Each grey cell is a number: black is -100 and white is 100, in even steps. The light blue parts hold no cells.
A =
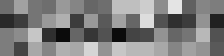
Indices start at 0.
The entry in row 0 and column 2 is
-8
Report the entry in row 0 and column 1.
26
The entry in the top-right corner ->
-2
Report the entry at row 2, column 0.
-2
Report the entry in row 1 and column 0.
-68
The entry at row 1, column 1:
-53
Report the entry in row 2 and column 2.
55
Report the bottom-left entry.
-2
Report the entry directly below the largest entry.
-63
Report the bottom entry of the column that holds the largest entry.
4
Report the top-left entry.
-14
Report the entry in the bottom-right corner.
-30
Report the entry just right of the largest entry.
-25
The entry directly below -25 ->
-53

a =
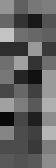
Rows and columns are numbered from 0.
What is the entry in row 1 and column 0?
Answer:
-19
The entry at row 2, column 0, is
53
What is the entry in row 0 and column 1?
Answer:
-25
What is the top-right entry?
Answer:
-2
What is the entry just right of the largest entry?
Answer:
-13
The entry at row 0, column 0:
16
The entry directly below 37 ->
10
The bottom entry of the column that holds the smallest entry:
-30
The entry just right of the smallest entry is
-45
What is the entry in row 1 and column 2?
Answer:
-81
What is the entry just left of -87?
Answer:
-71
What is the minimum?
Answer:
-93
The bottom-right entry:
10
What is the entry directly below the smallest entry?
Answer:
4

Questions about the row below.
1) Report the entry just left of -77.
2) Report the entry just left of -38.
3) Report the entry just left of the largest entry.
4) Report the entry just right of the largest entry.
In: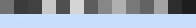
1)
-65
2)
56
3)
-38
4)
-27

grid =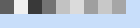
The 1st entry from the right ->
30
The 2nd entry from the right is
57
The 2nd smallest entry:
-26

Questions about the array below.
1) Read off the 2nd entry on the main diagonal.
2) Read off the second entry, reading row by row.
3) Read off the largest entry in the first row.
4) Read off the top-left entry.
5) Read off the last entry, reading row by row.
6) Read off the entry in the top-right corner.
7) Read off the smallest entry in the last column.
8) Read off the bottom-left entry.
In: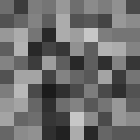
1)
-20
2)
-53
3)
19
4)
-14
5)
-31
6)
-42
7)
-58
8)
-20

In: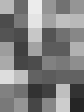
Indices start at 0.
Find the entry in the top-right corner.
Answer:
17
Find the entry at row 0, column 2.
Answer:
85
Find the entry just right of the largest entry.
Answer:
17
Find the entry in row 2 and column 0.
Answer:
-34
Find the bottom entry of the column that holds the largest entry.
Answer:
-45
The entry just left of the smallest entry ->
61
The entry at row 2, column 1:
-40
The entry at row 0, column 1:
-17
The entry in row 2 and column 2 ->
56
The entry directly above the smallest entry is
-61

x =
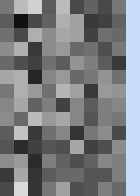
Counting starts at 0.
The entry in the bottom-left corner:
-43
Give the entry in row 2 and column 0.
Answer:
-12
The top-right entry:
-7
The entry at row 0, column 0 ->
-7
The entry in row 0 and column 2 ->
64
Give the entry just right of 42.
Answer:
26
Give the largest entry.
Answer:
70
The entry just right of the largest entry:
-60
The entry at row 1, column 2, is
-43
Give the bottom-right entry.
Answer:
-18
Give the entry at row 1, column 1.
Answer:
-87
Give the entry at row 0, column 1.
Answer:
47
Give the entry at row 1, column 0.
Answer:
-28
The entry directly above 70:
31
